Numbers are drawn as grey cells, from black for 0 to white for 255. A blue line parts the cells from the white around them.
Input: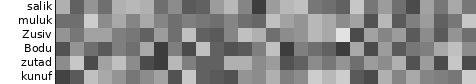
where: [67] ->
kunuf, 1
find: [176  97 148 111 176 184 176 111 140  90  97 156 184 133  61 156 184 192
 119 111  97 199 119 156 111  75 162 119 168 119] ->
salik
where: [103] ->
muluk, 15

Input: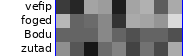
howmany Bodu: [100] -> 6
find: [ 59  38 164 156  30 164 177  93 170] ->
vefip
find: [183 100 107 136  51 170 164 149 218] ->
foged
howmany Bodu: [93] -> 0
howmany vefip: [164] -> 2
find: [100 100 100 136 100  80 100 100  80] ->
Bodu
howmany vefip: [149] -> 0

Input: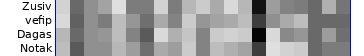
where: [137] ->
Dagas, 17
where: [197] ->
Dagas, 10
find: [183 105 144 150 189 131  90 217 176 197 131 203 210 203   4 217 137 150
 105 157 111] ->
Dagas
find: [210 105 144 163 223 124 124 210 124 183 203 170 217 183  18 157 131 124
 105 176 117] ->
Zusiv
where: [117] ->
Zusiv, 21
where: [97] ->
vefip, 2

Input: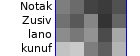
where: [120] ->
lano, 2
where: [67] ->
Notak, 3
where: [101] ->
Zusiv, 5

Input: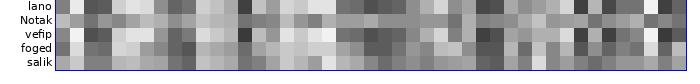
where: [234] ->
lano, 2
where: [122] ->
vefip, 10
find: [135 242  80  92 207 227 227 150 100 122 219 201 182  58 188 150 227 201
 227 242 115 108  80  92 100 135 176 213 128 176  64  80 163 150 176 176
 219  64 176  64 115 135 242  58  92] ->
vefip

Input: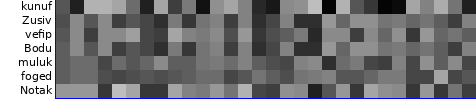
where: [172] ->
kunuf, 28
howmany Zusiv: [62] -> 3
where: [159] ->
vefip, 6
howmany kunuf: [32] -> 3
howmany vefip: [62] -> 3
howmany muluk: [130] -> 3

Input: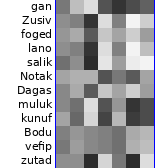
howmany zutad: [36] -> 0
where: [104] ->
kunuf, 2

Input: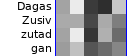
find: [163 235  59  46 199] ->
Dagas
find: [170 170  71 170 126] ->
Zusiv
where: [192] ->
gan, 2
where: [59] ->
Dagas, 3
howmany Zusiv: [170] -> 3

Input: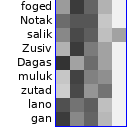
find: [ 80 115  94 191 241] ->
lano
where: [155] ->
foged, 1

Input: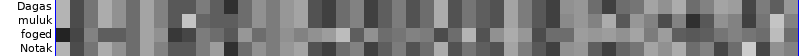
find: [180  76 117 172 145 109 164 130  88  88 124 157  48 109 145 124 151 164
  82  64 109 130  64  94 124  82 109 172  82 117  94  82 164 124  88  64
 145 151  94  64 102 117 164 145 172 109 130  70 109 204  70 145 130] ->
Notak
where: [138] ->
muluk, 37
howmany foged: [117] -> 3
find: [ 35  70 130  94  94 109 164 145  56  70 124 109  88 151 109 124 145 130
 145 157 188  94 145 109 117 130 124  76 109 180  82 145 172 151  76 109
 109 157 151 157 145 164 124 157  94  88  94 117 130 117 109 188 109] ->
foged
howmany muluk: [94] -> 4
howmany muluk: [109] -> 4

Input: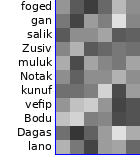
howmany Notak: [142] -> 4
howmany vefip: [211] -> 0

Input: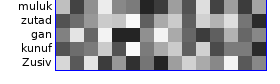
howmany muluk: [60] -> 2
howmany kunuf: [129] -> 0
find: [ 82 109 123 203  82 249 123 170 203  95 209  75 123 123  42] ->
kunuf

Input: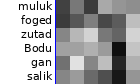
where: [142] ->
muluk, 6
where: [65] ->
muluk, 1
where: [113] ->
gan, 1

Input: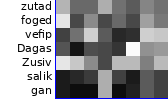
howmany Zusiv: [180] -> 0
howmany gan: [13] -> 3
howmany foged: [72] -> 3
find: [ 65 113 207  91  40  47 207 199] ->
vefip
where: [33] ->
gan, 6
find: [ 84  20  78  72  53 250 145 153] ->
Dagas
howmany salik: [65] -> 2

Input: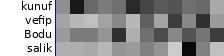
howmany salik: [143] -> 0
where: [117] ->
Bodu, 11
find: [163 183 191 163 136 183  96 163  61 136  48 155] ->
vefip
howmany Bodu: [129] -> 0
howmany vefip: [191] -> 1
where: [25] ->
kunuf, 2

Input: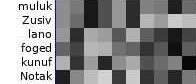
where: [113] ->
foged, 5
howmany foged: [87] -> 1

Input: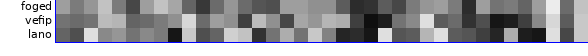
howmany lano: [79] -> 2
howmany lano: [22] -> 3
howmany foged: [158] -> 7
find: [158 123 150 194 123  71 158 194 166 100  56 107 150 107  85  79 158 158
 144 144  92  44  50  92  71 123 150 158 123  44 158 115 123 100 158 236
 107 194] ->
foged
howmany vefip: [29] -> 2
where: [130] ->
lano, 20

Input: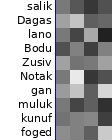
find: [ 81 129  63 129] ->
Bodu
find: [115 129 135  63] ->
kunuf
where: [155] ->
gan, 1
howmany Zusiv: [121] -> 1

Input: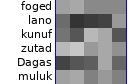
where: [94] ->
Dagas, 3
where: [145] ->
zutad, 5
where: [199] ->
zutad, 2

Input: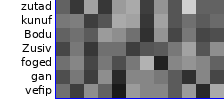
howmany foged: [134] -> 3
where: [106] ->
kunuf, 12
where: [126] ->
kunuf, 2

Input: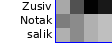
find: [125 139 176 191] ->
Notak
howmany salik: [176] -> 2
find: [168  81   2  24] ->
Zusiv

